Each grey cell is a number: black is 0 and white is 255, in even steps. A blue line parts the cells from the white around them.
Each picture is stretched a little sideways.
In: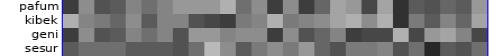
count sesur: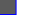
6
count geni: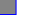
5
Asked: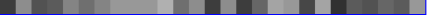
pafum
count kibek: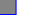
6
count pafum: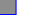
3
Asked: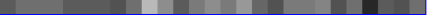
sesur

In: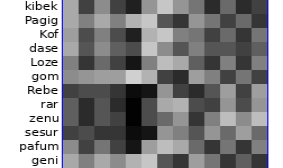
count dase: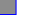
2
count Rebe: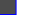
2
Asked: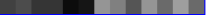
sesur
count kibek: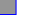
2

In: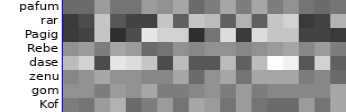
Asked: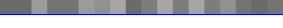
pafum
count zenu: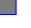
1
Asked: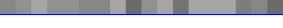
zenu
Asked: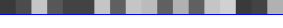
rar
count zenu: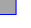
6

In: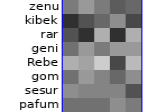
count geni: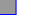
3
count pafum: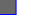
0

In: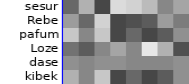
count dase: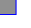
4
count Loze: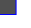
1

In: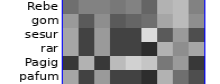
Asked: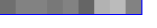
Rebe
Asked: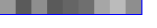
gom
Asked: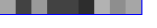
rar

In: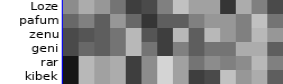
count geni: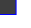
1
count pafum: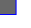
2
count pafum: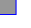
3
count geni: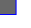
1
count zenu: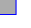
0

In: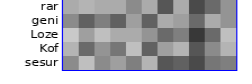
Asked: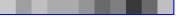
Loze
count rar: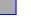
5
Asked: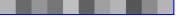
Kof

